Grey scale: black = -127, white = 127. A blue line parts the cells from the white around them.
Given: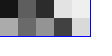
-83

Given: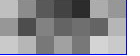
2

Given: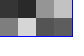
21

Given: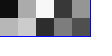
119

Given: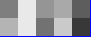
21

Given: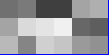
100
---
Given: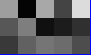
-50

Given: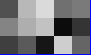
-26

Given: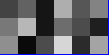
36

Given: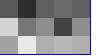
46

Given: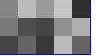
-27

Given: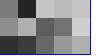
47

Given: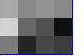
-66
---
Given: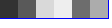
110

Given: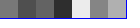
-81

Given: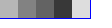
-71

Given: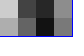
13

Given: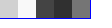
-79

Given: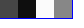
7

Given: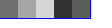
-77

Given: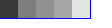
37

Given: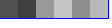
68

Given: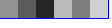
59
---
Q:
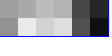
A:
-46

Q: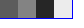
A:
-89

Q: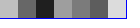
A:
-34

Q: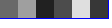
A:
95

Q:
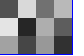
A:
24

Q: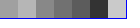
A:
-76

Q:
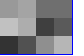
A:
15

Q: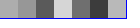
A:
-67
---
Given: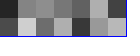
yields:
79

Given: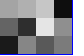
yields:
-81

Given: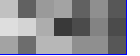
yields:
84

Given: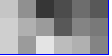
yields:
48

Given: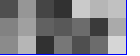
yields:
32

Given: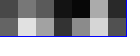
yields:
97
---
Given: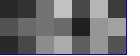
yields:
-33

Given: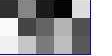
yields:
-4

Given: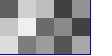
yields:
28

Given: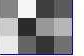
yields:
-26

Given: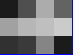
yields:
-69

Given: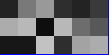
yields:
-81

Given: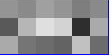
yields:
-28
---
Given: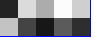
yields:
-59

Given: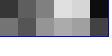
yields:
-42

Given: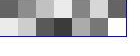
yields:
77

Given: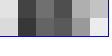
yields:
-72

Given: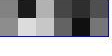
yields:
92

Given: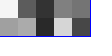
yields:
43
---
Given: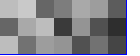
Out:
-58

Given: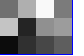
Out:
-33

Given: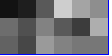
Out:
-8

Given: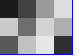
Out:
-79

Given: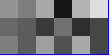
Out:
-57

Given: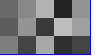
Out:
-59

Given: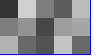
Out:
-23

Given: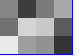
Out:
-75
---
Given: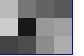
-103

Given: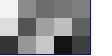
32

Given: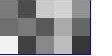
-38

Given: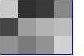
30

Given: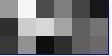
36

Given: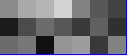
-70

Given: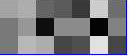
12

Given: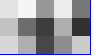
-66
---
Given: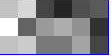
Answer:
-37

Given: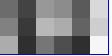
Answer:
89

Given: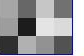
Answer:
-14

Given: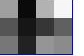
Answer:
118

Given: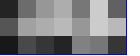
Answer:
-30

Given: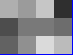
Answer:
-80
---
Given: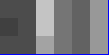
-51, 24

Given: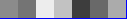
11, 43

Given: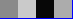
10, 44

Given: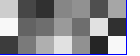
77, 120

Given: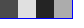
-52, 44

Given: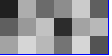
-95, -44

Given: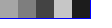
38, -99

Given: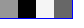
23, -24
